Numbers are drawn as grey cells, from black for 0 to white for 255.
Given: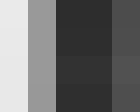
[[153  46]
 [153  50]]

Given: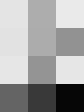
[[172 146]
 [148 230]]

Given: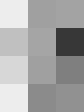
[[165  55]
 [160 127]]

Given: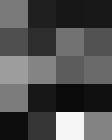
[[ 45 114]
 [132  92]]

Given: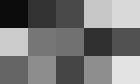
[[118 113]
 [141  69]]

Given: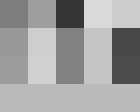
[[206 129]
 [209 130]]

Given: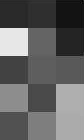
[[99 36]
 [94 88]]
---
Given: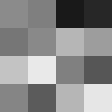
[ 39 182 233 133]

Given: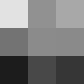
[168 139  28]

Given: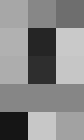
[110  37 173]

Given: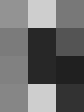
[120  39 129]

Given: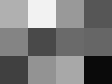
[ 86 106 147]

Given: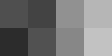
[182 135]

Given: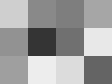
[166 112 237]

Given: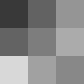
[149 125 216]

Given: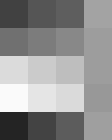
[163 136 203 250]
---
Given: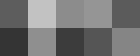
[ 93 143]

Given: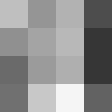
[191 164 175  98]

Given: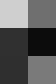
[207  12]

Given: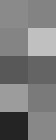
[138 192]

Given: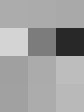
[172 124 189]

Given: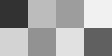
[ 50 146]

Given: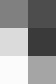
[128  58]
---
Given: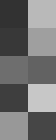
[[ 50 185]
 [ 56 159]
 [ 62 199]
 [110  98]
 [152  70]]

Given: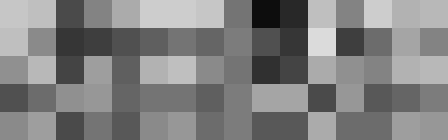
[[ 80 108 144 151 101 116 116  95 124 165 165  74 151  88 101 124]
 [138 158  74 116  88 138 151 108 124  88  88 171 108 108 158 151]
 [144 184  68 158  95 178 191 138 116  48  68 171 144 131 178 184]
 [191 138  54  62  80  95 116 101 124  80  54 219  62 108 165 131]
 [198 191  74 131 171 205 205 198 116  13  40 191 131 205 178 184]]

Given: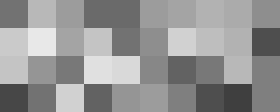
[[ 71 114 209  98 149 156 127  78  63 127]
 [114 184 156 106 106 156 164 178 171 142]
 [196 149 120 224 217 135  98 120 184 127]
 [202 232 164 196 114 142 209 190 178  78]]

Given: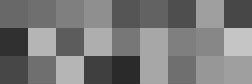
[[ 48 181  92 174 119 167 127 135 197]
 [ 71 111 181  63  42 167 111 151 159]
 [104 111 127 143  85  98  78 159  71]]

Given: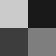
[[ 61 126]
 [203  25]]

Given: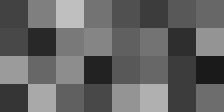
[[ 53 169  96  72 148 176  60 109]
 [ 66 127 191 115  80  60  88 103]
 [ 72  40 121 133  96 115  46 148]
 [155 103 141  34  88 103  60  26]]

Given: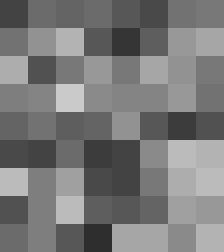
[[ 67 107 100 107  87  73 114 120]
 [ 73  67 107  60  67 138 187 179]
 [ 81 126 187  94  87 100 160 152]
 [100 114  94 100 146  87  60  81]
 [107 126  87  46 166 166 138 179]
 [114 146 179  87  53  94 152 166]
 [126 132 202 138 132 132 152 114]
 [173  81 120 152 120 166 146 120]
 [187 126 160  73  67 120 173 187]]
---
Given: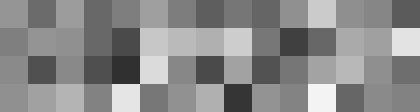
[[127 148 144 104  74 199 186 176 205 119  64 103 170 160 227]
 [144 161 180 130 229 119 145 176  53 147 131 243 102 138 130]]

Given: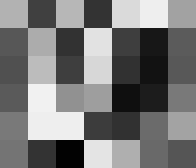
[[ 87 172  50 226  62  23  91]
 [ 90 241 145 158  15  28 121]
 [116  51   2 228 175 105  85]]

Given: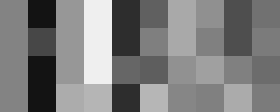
[[131  71 151 239  45 127 169 128  78 123]
 [131  19 172 181  45 182 134 128 171 123]]

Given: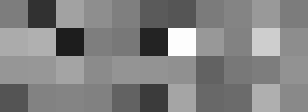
[[171 176  29 126 120  35 253 152 130 206 141]
 [ 84 130 132 129  98  59 165 104 107 175 137]]

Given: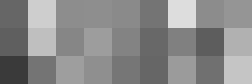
[[ 95 191 134 157 131 104 128  93 177]]

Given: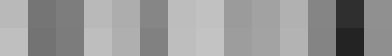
[[191 115 124 190 175 129 190 195 157 163 179 132  35 143]]
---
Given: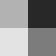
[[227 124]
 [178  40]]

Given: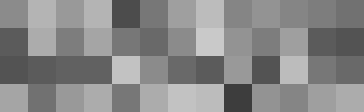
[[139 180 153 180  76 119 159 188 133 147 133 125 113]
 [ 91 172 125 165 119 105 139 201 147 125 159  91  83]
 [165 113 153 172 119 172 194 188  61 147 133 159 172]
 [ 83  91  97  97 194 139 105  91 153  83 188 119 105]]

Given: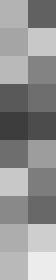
[[185 236]
 [173 206]
 [165 200]
 [110 157]
 [185 131]
 [200 125]
 [ 89 110]
 [137 104]
 [179  97]
 [ 61  76]]

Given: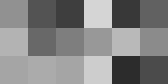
[[165 171 165 205  44  75]
 [179 104 126 152 185 139]
 [145  83  62 213  56  97]]

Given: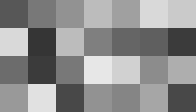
[[153 225  72 146 133 166  72]
 [ 87 120 146 188 160 217 202]
 [108  59 120 231 209 140 174]
 [217  53 188 127 101  95  59]]

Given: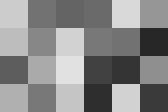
[[ 93 170 225  65  52 143]
 [189 135 210 120 114  39]
 [176 120 197  46 210  58]
 [204 114 100 106 217 150]]

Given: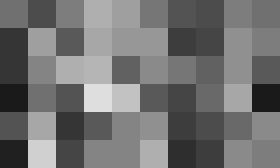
[[ 32 208  69 132 132 175  46  61 138 125]
 [ 83 167  53  89 132 144  61  76 105 138]
 [ 53 159  89 167 151 151  61  69 144 125]
 [ 53 132 175 181  97 138 118  97 144  89]
 [ 26 112  83 222 194  89  69 105 167  26]
 [112  76 125 175 159 118  83  76 125 112]]
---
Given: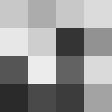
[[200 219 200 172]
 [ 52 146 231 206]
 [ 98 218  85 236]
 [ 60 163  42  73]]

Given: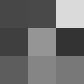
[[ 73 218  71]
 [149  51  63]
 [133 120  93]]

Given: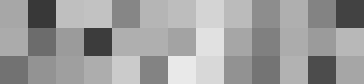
[[131  66 167  56 191 194 134 181 189 212 187 141 175]
 [155 184 171 108 155  60 175 175 163 225 166 128 172]
 [ 76 166 114 147 159 173 203 131 233 216 146 116 178]]

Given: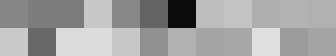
[[179 176 134 125 124 200 136  99  11 189 195 174]
 [156 164 202 103 219 220 199 144 177 164 167 223]]

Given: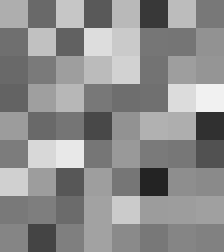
[[188 120 174 105 198  89 185  56]
 [117 146 111 193  97 221 202 118]
 [158 149 105 122 158 187 210 115]
 [220 241  99 159 183 120 110 112]
 [174  48 156 105 117  72 146 177]
 [119  81 124 216 232 118 153 122]
 [142 138 208 157  87 158 118  35]
 [157 160 121 126 107 162 203 156]
 [133 129 133  68 127 162 138 120]]

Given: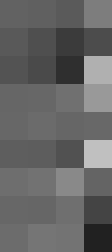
[[ 90 125  98  96]
 [ 59  76  89  79]
 [ 47 176  83  74]
 [112 153 102 103]
 [102 104 103 107]
 [ 81 192  94  93]
 [137 100 110 114]
 [111  68 103 102]
 [115  33 108 117]]

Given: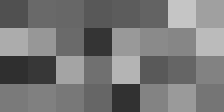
[[197 160  80 105 103  88  92  99]
 [134 187 172 151 106  52 153 138]
 [101 130  47  55 164 112 180  89]
 [154 117 122 128 120 102  49 131]]
